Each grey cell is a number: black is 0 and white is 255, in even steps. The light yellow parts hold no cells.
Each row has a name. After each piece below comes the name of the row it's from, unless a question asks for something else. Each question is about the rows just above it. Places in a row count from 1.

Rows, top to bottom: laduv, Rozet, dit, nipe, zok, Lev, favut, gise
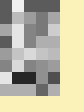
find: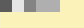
nipe
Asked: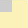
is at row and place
dit, 5
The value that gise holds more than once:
[175]
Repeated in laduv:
[91]
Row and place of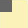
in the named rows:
gise, 4
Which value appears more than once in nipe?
[175]
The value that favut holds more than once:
[38]

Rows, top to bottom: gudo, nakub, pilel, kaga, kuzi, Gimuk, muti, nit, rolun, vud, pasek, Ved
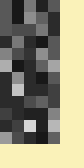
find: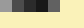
Ved
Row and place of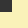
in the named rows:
kuzi, 3
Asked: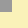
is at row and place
Ved, 1
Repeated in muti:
[43]
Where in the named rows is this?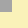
Gimuk, 5

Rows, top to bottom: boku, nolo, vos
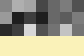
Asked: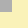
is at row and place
boku, 2
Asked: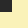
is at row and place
vos, 1
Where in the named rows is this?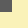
nolo, 6
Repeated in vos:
[115]

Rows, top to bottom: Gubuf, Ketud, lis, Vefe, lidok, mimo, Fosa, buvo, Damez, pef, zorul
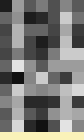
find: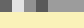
mimo
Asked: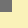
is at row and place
Ketud, 7

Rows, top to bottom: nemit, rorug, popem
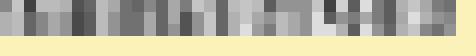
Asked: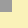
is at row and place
popem, 22
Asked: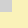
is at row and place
nemit, 29

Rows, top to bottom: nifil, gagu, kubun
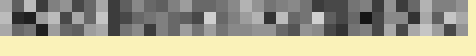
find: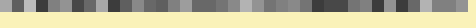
nifil
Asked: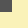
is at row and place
kubun, 25
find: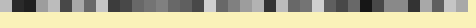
gagu

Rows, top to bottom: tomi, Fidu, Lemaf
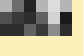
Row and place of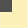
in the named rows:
Fidu, 1
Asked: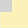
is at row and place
Fidu, 5
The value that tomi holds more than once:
[181]
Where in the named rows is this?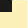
Fidu, 6
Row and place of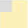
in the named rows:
tomi, 5
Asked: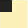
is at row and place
tomi, 3
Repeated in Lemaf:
[45]

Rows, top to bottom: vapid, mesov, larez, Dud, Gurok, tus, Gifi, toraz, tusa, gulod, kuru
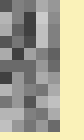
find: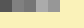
vapid
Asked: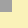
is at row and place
Gurok, 3
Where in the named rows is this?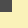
Dud, 3
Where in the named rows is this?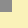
mesov, 5
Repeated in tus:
[106]

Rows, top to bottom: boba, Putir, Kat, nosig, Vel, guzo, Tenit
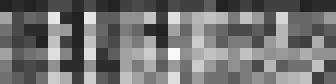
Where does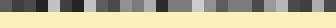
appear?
nosig
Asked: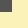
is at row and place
Putir, 23
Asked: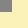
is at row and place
Vel, 6
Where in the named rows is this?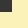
Vel, 9

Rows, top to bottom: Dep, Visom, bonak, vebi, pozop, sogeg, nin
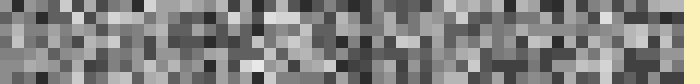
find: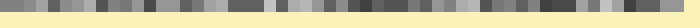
pozop
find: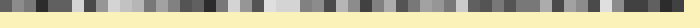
Visom
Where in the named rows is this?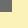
vebi, 1
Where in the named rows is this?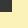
Dep, 46
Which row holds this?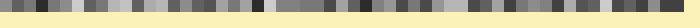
nin

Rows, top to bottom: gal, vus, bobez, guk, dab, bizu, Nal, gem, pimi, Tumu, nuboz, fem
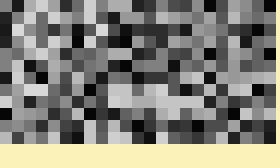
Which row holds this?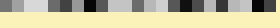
gem
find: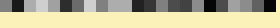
gal

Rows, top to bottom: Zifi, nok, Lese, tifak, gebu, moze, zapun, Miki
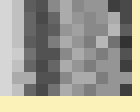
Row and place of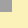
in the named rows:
Lese, 7
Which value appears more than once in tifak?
[125]
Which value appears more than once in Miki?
[149]

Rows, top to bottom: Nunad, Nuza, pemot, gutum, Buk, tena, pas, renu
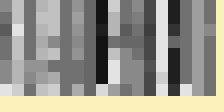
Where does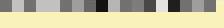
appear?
Nuza
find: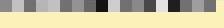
Nunad
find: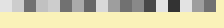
renu
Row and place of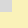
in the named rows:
renu, 9
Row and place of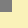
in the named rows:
Nuza, 12

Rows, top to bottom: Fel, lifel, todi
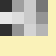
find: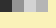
todi
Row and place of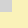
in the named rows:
todi, 3
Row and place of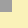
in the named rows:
Fel, 2
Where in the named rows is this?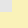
lifel, 1

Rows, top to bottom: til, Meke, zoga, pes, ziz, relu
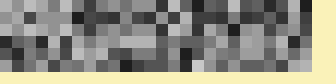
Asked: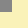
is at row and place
Meke, 11
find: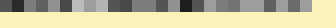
ziz
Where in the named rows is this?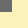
ziz, 25

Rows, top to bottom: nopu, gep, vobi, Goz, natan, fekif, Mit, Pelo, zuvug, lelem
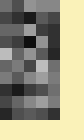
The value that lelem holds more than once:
[79]
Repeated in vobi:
[102]

